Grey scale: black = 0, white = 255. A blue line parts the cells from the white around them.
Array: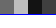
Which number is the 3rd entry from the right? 190
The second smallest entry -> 63
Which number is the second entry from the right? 19

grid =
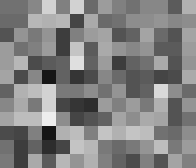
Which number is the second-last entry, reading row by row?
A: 164
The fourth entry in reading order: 210
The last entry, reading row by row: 128
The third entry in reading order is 135
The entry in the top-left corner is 113
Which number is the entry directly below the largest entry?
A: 22
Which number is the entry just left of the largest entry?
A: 189
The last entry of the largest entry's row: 113
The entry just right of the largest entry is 141
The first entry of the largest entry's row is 164
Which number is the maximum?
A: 238
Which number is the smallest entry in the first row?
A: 91
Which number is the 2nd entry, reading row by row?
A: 113
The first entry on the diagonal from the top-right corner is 177
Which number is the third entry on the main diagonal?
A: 121
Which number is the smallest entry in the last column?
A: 106
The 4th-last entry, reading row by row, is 128
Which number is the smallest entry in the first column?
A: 75
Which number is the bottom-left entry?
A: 121
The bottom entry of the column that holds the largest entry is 91
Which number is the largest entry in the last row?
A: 183

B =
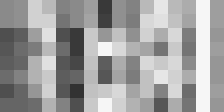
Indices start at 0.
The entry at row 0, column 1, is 144
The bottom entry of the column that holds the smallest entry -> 79
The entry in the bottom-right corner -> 150
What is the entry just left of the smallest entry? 86
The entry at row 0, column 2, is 209
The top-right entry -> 158
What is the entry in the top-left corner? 138
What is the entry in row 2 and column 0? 79
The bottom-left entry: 101
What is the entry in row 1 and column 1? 144
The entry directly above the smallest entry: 101
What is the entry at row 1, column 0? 138
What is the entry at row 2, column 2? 158

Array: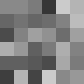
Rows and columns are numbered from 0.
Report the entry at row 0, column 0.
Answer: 137
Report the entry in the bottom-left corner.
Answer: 62
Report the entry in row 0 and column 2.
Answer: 123
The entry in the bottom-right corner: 152
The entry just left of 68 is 180
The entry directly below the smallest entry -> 109
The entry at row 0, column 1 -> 137
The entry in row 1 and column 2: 102

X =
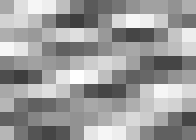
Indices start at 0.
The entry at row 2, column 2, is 153
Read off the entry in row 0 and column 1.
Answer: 223
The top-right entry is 174
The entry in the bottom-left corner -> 182
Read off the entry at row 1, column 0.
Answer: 210
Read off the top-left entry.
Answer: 168
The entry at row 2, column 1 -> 161
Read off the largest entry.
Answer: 254
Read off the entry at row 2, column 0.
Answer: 174
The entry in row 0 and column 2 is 246
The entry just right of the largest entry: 238
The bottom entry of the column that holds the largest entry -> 146
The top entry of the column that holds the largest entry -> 125
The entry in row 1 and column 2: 190
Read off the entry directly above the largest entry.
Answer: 182
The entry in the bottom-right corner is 117
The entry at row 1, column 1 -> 217

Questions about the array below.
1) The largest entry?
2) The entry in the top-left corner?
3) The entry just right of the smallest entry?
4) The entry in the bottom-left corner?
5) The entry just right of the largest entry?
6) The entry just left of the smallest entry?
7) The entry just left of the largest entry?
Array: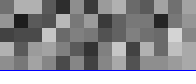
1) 212
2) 112
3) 90
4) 142
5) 134
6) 149
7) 106

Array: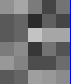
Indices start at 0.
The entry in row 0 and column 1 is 166
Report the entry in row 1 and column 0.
89
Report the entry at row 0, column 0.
146
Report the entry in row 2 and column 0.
89
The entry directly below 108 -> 139
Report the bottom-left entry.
89
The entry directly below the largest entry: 55

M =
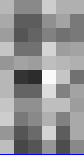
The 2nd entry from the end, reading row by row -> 77
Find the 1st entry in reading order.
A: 183
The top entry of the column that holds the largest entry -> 205
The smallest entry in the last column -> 113
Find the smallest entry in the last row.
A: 71
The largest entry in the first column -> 205
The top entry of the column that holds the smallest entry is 137
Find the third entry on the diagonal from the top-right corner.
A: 129
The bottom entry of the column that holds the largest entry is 150
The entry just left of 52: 183
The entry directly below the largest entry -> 220
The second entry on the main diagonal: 93
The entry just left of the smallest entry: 52
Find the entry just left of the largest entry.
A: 44
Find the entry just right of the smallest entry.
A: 249
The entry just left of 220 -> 100
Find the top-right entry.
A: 176
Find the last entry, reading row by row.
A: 137
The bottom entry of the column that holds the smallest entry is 85
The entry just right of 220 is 129

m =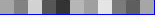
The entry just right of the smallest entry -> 182
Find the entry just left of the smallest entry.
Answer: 86
